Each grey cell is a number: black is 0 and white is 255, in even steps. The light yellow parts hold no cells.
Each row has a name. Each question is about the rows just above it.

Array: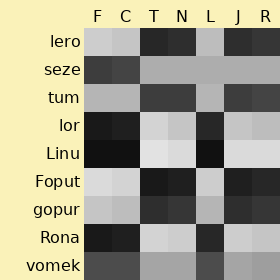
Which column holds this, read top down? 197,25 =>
F
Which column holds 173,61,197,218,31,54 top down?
N
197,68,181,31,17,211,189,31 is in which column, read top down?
C
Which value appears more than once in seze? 173
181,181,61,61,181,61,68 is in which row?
tum

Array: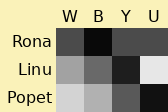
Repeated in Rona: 75
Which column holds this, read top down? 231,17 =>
U
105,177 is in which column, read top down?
B

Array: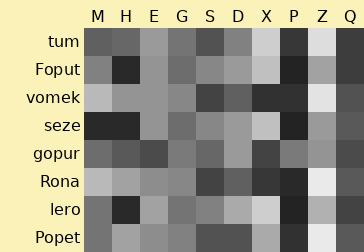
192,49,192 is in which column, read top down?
X
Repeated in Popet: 82
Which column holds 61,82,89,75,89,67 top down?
Q
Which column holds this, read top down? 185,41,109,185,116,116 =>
M
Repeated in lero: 116

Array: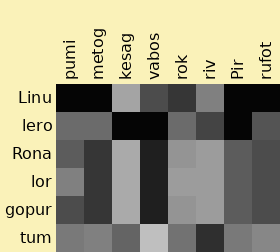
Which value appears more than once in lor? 156
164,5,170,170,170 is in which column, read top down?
kesag
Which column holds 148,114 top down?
rok
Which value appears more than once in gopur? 76
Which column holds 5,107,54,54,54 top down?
metog
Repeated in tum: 121
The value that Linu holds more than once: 5

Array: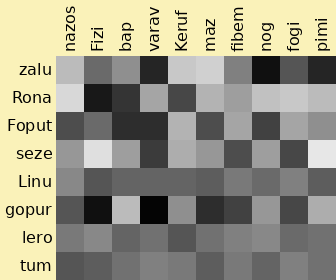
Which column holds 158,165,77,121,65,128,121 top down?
fibem
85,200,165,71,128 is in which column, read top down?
fogi
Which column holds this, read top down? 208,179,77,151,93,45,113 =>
maz
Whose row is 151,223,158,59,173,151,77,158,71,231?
seze
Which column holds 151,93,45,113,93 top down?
maz

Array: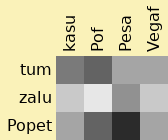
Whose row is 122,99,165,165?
tum
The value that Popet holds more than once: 165
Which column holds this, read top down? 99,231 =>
Pof
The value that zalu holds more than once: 201
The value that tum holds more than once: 165

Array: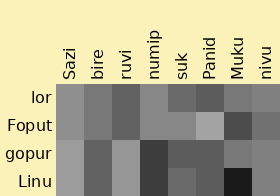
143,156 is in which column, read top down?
Sazi
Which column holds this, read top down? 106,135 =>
suk
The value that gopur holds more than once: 92
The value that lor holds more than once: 120
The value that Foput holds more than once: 135

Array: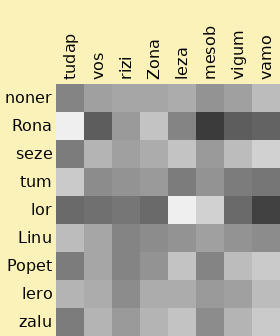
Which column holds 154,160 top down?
rizi
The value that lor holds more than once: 106
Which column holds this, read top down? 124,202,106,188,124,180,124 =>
tudap

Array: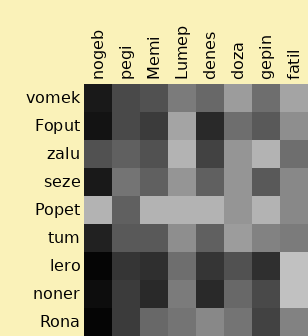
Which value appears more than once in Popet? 179
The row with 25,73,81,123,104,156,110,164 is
vomek
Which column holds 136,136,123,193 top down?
fatil

